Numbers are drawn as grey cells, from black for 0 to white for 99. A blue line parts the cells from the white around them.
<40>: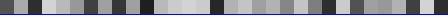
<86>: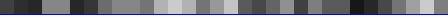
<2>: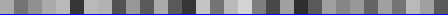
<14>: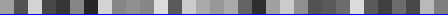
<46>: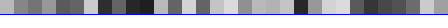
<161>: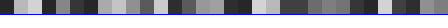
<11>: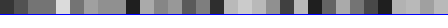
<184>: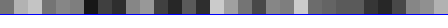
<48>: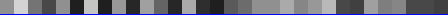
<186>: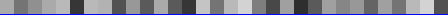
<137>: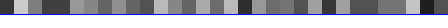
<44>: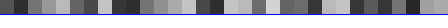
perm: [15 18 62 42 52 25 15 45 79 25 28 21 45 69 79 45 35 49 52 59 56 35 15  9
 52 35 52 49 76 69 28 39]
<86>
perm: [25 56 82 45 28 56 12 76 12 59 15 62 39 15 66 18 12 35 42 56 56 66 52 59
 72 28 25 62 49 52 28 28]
<48>

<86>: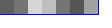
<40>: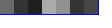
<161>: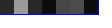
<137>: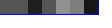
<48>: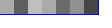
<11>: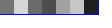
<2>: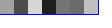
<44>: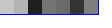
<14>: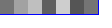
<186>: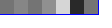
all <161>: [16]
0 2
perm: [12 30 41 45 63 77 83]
<11>
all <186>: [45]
0 2 6
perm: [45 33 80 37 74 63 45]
<14>
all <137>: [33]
0 1 3

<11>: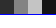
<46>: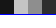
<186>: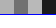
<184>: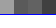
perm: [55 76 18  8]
<46>
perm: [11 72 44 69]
<186>
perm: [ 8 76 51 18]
<11>
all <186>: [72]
2

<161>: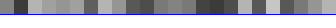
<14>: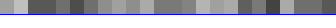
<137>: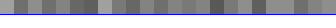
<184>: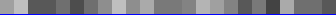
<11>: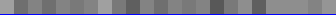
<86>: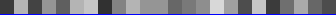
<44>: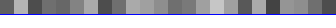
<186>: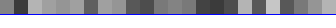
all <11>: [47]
5 8 13 16
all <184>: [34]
2 3 17 23

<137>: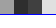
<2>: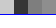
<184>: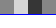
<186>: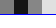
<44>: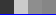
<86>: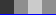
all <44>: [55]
2
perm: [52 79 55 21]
<44>
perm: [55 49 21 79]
<2>
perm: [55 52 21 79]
<44>
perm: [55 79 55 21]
<86>
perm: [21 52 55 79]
<44>
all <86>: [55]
1 3

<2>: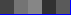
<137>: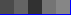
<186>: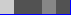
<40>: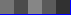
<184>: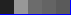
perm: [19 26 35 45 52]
<2>
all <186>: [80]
0
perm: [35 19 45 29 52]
<40>
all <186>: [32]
1 2 4
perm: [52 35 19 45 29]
<40>

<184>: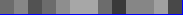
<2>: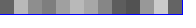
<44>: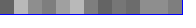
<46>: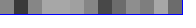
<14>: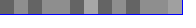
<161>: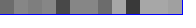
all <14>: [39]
0 2 5 7 9
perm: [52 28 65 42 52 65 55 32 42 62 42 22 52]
<184>
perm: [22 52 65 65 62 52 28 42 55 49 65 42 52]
<46>
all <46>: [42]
8 12
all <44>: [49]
3 6 12
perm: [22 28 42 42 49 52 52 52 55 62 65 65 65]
<46>
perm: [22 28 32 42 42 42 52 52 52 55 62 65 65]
<184>

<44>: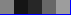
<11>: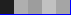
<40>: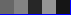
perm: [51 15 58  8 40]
<40>
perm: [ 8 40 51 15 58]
<40>

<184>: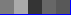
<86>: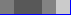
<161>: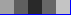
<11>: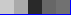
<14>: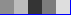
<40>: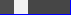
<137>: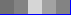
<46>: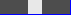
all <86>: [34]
1 2
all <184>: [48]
0
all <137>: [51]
1 4
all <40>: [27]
2 3 4
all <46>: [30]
0 1 3 4

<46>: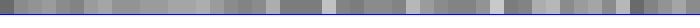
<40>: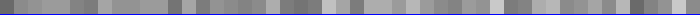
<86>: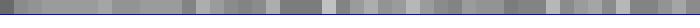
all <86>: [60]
3 4 5 6 10 11 12 15 25 28 30 33 41
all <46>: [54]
1 4 16 18 26 27 31 40 43 49
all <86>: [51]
13 17 24 32 37 38 45 46

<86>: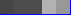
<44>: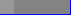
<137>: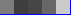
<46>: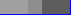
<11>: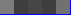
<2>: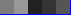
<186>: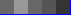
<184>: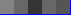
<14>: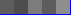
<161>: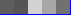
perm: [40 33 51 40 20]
<184>
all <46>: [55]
2
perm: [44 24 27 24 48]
<11>
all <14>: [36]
0 3
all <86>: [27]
0
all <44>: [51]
1 2 3 4
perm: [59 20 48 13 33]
<2>

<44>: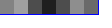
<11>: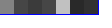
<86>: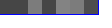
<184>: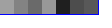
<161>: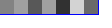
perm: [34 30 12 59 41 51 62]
<184>
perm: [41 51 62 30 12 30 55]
<44>
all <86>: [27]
0 1 3
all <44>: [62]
1
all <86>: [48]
2 5

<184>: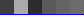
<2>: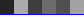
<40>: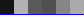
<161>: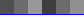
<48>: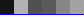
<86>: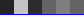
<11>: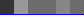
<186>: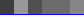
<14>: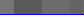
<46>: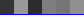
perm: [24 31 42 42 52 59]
<186>
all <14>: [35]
1 2
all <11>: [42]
2 3 5

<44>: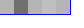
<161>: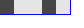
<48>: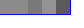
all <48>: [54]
0 1
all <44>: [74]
3
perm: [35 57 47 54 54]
<48>
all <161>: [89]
1 2 4
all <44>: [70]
0 2 4

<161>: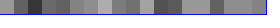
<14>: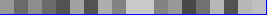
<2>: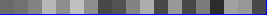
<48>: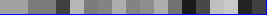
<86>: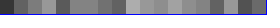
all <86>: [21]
0
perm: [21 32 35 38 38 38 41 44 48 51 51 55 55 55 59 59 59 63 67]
<161>
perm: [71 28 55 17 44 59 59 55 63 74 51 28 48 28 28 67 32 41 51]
<2>
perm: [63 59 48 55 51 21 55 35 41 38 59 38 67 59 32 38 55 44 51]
<161>

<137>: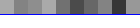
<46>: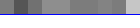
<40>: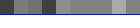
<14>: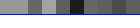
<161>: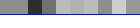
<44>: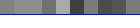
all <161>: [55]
0 1 7
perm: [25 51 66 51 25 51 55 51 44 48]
<40>
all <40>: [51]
5 6 7 9
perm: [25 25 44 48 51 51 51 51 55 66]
<40>
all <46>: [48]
0 5 6 8

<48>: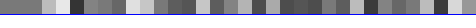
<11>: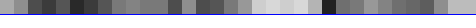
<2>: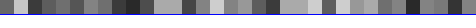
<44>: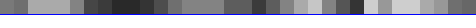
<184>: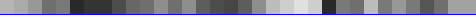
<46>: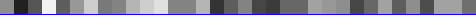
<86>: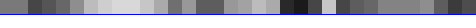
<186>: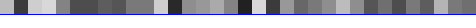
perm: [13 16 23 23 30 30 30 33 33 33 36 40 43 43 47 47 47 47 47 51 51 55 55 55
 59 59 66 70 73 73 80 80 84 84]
<11>
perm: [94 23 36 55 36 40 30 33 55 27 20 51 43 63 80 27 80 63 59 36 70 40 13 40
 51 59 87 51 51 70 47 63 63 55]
<46>
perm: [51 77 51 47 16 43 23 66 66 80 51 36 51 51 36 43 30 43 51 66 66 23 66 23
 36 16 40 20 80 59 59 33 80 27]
<2>
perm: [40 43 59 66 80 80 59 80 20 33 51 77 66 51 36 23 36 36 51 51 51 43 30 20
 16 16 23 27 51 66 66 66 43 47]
<44>

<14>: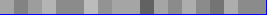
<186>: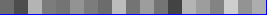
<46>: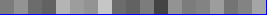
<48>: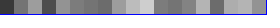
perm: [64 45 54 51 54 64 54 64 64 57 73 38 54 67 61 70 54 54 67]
<14>
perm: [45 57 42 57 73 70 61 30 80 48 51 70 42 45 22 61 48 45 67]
<48>
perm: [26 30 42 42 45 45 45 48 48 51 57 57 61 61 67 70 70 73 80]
<186>
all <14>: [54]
4 5 12 14 17 18

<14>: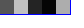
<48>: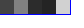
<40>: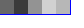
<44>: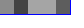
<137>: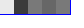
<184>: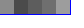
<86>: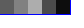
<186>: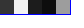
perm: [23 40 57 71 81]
<40>
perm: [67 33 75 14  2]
<14>
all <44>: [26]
1

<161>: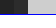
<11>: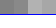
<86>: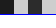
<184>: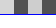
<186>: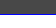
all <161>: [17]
1
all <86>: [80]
1 3
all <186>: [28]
0 1 2 3
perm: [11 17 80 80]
<86>
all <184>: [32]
1 3
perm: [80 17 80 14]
<161>

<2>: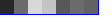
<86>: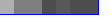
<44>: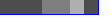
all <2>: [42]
1 5
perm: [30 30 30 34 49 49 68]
<86>
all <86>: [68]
0
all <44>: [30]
0 1 2 6
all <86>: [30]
3 5 6
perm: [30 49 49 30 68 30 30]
<44>

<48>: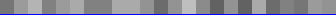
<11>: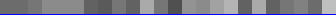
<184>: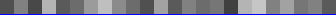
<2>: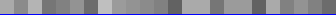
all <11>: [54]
3 4 5 14
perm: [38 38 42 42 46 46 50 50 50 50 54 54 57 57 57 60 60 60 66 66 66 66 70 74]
<2>

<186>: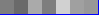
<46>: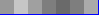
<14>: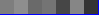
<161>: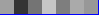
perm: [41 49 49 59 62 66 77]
<46>
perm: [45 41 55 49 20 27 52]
<14>
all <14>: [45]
3
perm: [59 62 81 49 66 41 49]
<186>
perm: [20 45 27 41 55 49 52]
<14>
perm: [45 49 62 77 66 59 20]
<161>
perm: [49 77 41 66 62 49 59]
<46>

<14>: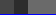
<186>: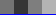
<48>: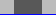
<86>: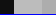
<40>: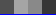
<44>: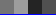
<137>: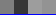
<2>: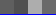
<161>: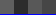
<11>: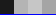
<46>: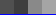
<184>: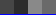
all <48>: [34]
1 2
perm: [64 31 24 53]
<46>
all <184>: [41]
3

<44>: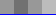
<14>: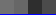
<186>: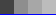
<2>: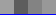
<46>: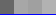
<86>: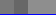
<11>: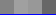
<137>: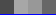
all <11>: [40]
3
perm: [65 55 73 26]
<186>
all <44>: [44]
1

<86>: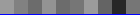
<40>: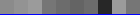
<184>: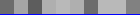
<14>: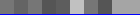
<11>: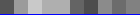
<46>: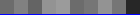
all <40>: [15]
7
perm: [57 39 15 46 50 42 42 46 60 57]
<46>
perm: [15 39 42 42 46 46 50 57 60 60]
<86>

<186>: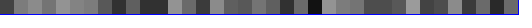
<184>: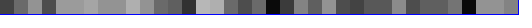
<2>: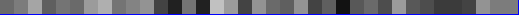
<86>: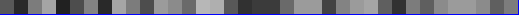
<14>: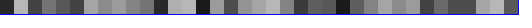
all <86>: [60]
11 21 22 25 32 33
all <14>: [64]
6 18 27 34
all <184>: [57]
2 7 8 10 23 34 35

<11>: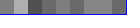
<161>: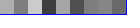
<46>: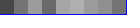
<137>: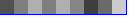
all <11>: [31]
2
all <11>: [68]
1
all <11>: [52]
6 7
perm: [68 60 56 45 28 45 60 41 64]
<46>
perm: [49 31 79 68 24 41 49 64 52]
<161>
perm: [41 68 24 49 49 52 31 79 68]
<137>
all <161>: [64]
4

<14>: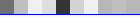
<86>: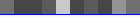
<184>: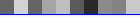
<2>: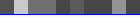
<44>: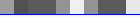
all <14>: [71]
7 9
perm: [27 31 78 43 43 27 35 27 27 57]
<2>
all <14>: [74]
1 8
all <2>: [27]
4 6 7 9
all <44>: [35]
2 3 7 8
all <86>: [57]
8
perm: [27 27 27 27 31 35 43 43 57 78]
<2>

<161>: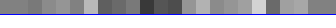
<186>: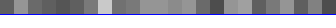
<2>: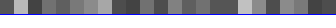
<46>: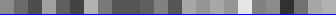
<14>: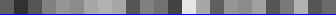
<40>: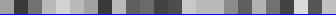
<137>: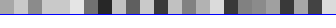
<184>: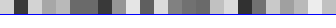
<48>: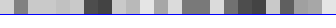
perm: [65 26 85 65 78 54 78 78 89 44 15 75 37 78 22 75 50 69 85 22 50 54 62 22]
<137>
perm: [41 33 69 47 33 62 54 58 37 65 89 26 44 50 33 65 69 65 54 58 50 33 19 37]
<14>

